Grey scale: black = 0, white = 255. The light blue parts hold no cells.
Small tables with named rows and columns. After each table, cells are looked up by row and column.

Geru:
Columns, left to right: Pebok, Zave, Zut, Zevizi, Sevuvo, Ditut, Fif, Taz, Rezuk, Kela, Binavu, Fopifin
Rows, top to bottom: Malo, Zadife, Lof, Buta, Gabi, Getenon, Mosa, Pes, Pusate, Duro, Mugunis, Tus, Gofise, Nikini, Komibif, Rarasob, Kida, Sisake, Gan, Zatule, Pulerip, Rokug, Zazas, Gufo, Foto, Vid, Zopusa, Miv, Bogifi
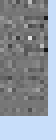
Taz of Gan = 122
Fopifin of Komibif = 111
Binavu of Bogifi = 127
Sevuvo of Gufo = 118
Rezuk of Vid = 121
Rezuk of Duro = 78
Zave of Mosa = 96
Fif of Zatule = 119
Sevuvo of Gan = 116
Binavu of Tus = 186
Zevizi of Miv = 105
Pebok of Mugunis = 140
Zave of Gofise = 126

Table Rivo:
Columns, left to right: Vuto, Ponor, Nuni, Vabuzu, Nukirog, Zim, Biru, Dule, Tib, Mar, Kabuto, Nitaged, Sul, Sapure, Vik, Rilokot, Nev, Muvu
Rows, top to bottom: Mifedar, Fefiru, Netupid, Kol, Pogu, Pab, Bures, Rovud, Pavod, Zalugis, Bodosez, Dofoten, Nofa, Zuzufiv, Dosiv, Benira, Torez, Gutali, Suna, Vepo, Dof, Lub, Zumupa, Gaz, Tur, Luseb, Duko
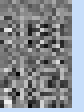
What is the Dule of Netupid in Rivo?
107
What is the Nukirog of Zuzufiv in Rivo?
138
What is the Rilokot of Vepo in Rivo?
188
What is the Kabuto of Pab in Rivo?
156
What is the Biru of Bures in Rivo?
111
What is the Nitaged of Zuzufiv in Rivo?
135
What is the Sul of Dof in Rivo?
35
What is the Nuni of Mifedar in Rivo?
100
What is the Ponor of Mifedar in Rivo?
122
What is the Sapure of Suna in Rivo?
80
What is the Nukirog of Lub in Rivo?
137
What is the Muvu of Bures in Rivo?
105
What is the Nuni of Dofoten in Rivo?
80
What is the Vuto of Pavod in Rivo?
124
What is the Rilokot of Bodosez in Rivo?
37
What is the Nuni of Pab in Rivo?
142
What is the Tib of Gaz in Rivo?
169
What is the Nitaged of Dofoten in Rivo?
19
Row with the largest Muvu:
Mifedar

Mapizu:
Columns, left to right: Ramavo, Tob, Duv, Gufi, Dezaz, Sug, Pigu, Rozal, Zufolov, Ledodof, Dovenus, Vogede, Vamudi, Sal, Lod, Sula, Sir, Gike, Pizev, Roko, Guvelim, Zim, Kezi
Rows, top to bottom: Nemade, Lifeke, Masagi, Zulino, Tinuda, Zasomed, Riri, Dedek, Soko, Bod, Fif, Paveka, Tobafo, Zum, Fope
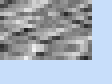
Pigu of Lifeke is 167
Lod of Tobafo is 136
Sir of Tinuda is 108
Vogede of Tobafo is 146
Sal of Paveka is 129
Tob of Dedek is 109
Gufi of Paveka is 142

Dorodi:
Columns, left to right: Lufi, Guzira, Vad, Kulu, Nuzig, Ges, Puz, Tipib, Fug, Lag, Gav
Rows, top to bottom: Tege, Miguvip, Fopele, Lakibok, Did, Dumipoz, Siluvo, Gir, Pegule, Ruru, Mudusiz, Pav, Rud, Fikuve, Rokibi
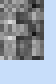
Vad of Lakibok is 155
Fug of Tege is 55
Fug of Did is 174
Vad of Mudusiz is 148
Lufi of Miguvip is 175
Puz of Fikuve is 89
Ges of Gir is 161
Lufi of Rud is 95
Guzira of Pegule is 131
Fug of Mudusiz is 169
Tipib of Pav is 80
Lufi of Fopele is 82
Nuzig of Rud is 74
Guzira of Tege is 153
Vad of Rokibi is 180
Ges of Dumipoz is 57
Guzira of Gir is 156
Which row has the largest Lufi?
Rokibi

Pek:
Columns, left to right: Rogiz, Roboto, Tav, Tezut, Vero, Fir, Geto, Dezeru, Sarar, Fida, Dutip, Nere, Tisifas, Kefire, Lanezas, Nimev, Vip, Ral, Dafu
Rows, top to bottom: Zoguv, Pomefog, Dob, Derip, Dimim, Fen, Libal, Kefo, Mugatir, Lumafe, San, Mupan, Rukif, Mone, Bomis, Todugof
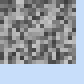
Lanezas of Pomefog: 96
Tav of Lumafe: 81
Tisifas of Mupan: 126
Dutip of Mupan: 103
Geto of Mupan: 144
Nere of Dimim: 192
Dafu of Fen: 117
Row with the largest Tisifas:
Fen

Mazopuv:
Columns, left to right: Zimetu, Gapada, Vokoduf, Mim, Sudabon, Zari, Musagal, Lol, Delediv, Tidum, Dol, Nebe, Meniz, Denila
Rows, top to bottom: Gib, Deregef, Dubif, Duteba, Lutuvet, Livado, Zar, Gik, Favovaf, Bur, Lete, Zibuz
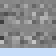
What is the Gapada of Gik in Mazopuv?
134
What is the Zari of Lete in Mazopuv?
96
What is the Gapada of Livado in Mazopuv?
134
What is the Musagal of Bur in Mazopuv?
167
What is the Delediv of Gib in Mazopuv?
134
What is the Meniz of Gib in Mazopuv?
130
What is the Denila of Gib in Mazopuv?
129

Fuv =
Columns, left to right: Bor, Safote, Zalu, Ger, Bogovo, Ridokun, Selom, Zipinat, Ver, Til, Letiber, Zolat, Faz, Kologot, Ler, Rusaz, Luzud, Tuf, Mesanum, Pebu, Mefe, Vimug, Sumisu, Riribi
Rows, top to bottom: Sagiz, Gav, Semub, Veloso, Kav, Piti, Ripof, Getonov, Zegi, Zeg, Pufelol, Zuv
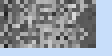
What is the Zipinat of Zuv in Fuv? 198
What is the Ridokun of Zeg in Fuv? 78
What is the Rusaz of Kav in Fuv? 175
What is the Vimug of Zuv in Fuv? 92
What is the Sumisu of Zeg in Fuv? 92
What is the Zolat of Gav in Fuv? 117
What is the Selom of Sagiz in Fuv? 161
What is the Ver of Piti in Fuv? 91
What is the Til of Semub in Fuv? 104
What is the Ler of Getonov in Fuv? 161
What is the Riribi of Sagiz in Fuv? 166
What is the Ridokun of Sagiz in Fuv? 75
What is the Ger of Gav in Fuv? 94
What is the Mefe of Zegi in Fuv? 100
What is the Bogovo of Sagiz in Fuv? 181

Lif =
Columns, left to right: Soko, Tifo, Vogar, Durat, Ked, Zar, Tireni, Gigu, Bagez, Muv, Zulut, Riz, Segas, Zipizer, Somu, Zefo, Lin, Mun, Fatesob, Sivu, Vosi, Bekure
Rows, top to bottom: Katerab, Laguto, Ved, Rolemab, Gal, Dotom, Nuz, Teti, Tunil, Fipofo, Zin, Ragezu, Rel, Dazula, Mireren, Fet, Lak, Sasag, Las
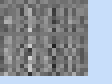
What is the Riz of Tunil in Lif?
120
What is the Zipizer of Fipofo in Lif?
91
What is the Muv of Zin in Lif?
113
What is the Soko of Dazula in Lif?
106
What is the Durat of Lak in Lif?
118
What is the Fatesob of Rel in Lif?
158
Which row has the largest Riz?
Mireren

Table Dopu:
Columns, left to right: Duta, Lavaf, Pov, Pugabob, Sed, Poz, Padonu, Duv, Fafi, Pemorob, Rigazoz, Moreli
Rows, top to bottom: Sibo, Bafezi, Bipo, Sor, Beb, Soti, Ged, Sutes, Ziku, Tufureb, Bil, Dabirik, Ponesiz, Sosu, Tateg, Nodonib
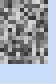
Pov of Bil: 139
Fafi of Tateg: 161
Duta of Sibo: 149
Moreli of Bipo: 73
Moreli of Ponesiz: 92
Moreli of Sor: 130
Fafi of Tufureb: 128

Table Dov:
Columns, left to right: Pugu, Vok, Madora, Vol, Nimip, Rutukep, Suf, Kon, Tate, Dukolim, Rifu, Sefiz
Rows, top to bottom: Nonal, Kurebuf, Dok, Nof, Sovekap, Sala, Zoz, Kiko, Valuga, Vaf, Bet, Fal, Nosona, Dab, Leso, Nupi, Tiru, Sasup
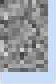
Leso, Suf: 147
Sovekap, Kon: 122
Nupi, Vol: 155
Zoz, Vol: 139
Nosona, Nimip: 127
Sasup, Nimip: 117
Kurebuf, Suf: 152
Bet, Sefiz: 143
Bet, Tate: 90
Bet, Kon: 168
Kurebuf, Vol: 173
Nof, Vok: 193

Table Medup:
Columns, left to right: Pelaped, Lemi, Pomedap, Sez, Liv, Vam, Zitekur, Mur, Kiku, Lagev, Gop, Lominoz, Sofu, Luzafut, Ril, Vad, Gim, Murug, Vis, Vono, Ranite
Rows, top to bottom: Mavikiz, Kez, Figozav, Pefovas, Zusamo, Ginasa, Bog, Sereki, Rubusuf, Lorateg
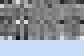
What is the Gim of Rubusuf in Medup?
137
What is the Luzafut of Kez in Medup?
135
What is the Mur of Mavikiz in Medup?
82
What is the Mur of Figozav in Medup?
124
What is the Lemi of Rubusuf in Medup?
87
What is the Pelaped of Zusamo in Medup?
60
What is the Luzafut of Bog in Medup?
122

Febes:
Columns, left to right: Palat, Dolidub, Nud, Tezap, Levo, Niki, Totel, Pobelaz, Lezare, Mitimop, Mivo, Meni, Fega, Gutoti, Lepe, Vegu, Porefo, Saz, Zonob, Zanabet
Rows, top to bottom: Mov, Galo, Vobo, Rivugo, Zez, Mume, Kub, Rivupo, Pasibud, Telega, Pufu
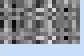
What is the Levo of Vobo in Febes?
152
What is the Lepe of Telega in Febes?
79
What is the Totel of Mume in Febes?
117
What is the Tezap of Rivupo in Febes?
32
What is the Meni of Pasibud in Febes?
121
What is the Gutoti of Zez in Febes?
171
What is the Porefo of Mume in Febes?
123
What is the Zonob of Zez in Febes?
118
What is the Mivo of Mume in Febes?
100
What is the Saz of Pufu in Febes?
99
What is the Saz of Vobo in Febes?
104
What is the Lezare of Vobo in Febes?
111
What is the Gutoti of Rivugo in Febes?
78
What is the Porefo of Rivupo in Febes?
57
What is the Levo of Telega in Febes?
155
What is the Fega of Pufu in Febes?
219
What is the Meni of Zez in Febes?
140
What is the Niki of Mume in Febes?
63
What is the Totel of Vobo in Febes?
97
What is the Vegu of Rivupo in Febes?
137

